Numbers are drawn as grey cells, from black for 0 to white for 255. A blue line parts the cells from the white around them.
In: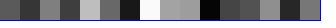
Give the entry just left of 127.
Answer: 54
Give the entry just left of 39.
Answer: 143
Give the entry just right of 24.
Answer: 250

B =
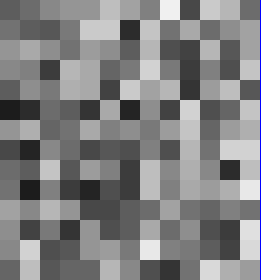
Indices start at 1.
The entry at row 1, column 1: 93
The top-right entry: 108
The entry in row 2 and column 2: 93
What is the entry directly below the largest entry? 114
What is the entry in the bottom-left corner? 101
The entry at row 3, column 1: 149
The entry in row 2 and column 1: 114
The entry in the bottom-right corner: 156
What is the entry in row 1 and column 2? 108
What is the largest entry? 240
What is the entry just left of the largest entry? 128
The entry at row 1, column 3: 136
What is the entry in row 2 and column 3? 87
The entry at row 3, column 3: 142

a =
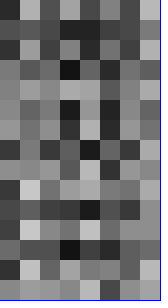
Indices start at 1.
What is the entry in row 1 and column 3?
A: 80
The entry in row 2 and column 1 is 80
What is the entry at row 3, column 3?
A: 64
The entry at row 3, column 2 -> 156
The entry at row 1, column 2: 177
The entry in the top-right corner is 184
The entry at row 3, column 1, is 50
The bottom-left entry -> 136
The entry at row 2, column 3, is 72
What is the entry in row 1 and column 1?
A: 42
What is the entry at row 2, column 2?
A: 88
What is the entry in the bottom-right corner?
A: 163

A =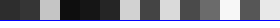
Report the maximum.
247
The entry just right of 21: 37

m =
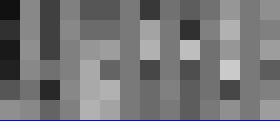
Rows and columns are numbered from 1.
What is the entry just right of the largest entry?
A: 121
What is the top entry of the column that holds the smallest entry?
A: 17
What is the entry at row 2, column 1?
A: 48
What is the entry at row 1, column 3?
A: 64
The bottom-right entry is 157
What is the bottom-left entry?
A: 143
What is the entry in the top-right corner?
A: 143
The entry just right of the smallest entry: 136
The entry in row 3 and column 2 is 143
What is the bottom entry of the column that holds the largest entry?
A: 143
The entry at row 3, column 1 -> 25
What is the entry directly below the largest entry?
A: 71
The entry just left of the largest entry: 113
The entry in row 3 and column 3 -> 64

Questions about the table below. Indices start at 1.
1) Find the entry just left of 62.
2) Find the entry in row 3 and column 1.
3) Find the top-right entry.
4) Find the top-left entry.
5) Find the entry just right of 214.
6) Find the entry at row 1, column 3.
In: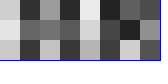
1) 181
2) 201
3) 76
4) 207
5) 70
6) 156

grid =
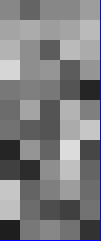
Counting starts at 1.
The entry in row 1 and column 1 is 135
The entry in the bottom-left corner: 30
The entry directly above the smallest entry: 192
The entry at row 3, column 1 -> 179
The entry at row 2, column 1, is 164
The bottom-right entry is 50
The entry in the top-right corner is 157
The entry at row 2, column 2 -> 171
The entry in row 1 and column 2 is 100
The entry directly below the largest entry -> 192
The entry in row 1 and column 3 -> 135

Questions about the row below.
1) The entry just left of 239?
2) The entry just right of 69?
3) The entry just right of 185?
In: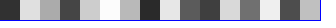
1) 112
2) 205
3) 42

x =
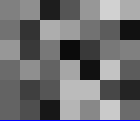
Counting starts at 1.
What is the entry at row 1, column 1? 128
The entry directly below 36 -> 107
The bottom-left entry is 99
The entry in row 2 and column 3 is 173
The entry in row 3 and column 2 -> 57
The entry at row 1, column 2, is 143
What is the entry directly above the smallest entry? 158
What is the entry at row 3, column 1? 151
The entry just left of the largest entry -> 151
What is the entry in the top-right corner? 173
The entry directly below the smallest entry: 166
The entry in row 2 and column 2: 51
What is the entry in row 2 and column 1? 114

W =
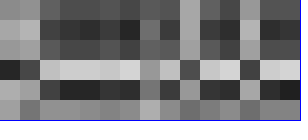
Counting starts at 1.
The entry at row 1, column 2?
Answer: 145
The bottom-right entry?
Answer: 131
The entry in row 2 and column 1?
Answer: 167
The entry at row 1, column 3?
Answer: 96
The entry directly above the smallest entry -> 212
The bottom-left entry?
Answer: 160
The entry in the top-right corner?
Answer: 83
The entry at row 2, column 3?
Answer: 65
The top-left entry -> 139
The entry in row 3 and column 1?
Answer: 152
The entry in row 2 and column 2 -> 180
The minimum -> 32
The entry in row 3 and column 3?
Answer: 89
